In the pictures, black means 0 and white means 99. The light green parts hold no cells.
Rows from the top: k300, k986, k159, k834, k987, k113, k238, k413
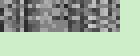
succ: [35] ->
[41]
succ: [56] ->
[18]
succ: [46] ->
[62]

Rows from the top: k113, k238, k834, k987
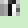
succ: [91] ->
[70]
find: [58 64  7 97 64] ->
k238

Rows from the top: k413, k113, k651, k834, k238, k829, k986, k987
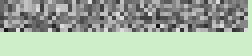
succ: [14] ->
[41]
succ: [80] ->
[25]
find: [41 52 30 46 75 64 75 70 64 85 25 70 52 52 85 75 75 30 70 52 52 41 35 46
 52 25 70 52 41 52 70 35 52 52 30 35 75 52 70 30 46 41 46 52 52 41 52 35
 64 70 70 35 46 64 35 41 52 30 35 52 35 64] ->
k651
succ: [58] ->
[46]

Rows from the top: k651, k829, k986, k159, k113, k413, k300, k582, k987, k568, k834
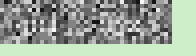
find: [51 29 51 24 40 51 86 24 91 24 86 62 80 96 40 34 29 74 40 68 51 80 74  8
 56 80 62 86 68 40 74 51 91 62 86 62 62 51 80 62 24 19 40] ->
k582
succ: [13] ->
[68]
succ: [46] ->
[51]
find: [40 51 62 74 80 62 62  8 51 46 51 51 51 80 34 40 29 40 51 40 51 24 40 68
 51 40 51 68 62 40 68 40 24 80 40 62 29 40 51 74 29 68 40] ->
k568
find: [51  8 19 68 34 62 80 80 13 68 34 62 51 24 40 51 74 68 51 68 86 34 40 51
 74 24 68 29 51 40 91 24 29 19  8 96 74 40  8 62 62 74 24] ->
k651
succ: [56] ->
[80]

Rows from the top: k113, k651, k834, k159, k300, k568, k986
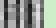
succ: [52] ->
[80]
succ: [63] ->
[25]
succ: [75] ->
[14]
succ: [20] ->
[80]

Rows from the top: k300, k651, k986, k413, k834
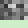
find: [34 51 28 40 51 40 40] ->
k413
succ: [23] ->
[72]
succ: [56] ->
[40]
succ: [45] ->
[18]
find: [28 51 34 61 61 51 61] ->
k300

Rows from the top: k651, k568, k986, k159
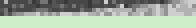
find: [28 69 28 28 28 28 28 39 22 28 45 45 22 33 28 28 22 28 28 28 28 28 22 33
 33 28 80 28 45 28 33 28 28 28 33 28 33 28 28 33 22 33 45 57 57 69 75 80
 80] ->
k651
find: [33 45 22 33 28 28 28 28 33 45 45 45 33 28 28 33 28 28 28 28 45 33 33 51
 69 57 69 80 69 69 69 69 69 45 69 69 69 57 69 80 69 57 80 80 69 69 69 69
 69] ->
k986
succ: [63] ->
[80]
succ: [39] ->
[22]
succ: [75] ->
[80]

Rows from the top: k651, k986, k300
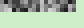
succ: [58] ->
[30]
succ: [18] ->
[12]
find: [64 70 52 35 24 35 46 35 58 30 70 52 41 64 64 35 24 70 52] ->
k986
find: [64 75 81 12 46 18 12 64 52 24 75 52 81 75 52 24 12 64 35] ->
k300
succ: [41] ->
[64]

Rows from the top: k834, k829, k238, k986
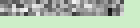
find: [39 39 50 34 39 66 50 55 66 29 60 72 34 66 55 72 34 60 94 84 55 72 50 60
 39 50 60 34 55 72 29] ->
k834
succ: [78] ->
[34]
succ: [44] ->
[72]

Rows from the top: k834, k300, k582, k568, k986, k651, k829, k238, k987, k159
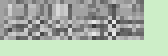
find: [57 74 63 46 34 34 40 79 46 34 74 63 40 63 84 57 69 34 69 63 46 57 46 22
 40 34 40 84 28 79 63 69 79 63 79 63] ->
k829
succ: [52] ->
[57]

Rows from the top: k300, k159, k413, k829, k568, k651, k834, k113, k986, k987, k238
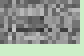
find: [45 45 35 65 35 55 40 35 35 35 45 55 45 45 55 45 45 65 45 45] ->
k300
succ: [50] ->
[45]
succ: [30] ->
[35]

